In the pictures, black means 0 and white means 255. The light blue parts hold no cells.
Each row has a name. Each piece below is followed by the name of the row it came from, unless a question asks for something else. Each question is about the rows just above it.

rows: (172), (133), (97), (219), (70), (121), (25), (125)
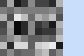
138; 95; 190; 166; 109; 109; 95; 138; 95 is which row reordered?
(125)
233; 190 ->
(97)

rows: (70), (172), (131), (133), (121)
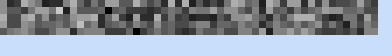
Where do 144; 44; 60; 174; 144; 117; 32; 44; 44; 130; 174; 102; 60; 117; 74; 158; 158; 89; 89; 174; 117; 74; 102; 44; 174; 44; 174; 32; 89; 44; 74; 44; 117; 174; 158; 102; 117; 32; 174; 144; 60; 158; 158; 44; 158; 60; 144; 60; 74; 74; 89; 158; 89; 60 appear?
(70)
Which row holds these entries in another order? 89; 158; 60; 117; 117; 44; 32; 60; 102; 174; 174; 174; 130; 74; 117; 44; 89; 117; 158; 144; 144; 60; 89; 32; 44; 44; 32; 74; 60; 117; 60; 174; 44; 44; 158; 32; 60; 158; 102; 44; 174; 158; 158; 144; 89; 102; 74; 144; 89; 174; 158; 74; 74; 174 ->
(131)
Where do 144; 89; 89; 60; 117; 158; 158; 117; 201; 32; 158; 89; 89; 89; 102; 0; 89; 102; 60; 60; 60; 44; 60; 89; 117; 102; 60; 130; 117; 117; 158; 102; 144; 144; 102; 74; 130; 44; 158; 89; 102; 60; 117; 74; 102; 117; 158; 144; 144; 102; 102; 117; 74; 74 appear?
(172)
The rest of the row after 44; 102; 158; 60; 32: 158; 44; 44; 174; 60; 117; 60; 74; 32; 44; 44; 32; 89; 60; 144; 144; 158; 117; 89; 44; 117; 74; 130; 174; 174; 174; 102; 60; 32; 44; 117; 117; 60; 158; 89
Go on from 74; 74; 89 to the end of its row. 158; 89; 60
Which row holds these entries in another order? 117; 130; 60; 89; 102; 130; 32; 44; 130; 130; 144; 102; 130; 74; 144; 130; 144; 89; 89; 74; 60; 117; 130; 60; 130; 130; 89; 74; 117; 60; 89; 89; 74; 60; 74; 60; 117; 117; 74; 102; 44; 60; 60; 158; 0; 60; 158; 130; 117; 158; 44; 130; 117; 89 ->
(121)
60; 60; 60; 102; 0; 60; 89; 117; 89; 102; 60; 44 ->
(121)

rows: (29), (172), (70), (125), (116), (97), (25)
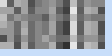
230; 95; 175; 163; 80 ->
(172)
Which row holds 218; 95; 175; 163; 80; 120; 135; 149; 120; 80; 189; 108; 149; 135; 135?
(29)
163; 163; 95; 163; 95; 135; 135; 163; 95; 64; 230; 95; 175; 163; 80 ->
(172)
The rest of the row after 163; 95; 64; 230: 95; 175; 163; 80
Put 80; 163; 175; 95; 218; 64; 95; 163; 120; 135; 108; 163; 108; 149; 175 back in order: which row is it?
(125)
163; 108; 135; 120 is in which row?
(125)

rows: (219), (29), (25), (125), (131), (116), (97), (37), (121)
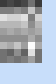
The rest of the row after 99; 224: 114
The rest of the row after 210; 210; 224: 126; 210

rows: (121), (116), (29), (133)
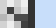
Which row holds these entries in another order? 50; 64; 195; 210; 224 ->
(116)
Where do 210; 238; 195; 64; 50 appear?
(133)
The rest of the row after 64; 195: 224; 50
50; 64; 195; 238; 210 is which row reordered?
(133)

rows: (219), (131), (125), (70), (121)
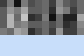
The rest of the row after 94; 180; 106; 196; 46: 62; 122; 17; 106; 33; 33; 165
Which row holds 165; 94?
(131)
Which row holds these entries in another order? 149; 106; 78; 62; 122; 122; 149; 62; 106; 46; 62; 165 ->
(121)
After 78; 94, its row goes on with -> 106; 62; 135; 94; 78; 106
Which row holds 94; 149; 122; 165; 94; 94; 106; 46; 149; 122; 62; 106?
(131)
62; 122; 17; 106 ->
(125)
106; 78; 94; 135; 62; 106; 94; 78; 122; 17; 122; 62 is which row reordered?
(219)

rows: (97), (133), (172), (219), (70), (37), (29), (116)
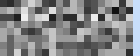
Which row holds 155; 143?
(29)
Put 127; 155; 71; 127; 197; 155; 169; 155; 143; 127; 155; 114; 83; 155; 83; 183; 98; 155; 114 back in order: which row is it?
(37)
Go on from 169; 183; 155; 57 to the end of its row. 83; 169; 114; 16; 98; 44
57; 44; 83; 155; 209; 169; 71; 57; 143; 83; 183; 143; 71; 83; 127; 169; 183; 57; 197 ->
(97)
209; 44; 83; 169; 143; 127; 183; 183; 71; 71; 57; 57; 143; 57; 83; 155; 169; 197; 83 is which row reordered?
(97)

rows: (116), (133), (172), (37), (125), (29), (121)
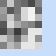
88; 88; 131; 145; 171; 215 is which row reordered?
(37)
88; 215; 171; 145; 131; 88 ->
(37)
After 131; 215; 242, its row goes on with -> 186

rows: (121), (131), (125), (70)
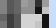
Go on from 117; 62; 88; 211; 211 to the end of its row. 196; 20
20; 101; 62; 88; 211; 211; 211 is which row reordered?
(125)
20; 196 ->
(131)
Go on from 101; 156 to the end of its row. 144; 49; 156
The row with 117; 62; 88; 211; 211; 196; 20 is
(70)
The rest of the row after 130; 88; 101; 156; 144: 49; 156
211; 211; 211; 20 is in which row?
(125)

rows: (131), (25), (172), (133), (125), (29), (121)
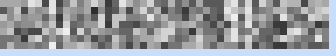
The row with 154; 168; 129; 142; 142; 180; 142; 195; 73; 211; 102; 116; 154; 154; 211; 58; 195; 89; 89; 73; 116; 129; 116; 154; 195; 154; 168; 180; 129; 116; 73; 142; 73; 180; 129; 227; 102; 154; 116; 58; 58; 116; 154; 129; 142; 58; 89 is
(133)
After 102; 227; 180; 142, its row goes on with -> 168; 211; 116; 102; 180; 102; 142; 89; 168; 89; 89; 89; 195; 227; 116; 211; 89; 211; 154; 89; 195; 180; 180; 73; 168; 180; 168
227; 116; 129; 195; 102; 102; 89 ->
(125)
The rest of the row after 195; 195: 129; 129; 142; 227; 142; 180; 129; 129; 73; 142; 180; 73; 102; 73; 195; 239; 89; 211; 154; 180; 142; 89; 227; 154; 102; 89; 211; 195; 168

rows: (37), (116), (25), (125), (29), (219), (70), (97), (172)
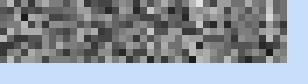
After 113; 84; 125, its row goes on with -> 125; 100; 157; 171; 157; 84
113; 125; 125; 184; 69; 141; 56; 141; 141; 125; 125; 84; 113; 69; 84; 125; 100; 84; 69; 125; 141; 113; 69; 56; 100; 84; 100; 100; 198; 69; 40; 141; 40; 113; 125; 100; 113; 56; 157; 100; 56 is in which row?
(125)
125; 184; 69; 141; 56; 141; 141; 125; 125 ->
(125)

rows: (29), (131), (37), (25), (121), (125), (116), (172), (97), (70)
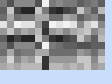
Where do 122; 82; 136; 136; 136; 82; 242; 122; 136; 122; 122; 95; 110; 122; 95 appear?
(29)
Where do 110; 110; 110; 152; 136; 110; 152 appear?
(172)

